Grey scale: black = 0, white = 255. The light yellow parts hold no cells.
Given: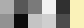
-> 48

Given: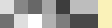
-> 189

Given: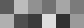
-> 123

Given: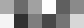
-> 138

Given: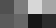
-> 166

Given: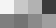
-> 59

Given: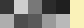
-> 31

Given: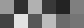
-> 127

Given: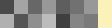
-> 152

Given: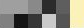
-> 94
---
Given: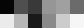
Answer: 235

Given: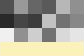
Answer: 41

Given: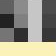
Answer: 34

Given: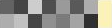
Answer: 173

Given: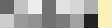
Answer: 205

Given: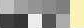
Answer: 63

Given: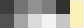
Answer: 82
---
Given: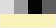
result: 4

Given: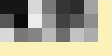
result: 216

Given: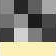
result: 94

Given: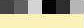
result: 212

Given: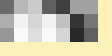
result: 203

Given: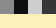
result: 206

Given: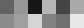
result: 23

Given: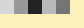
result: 35

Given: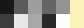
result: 158

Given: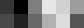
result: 126
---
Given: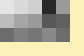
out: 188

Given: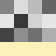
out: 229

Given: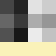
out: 102

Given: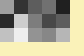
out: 41

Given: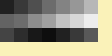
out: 99

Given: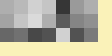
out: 163

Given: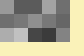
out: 111
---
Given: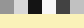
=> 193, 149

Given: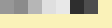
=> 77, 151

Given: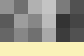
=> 81, 102

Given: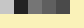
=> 74, 198

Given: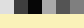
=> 127, 223

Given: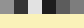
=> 125, 146
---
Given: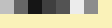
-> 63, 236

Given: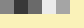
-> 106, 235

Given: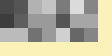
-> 154, 219

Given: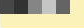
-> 133, 197

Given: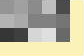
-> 129, 223

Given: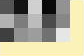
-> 188, 230

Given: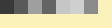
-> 100, 207
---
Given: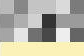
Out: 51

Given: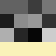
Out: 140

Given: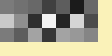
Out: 36

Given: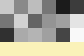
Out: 148

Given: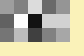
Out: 18

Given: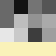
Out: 189

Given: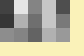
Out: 111

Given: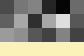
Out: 167
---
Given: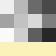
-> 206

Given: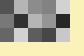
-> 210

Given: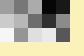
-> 149

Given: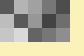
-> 217

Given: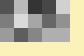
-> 94

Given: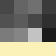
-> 133
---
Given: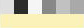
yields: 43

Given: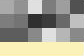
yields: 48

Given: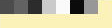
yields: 11

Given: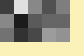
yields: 27

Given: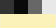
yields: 10

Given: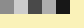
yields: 23

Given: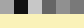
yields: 16

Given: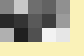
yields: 31

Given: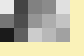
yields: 26
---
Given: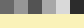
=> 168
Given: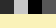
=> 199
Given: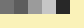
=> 155
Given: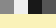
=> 239
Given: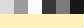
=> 56
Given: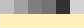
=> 115
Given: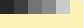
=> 115
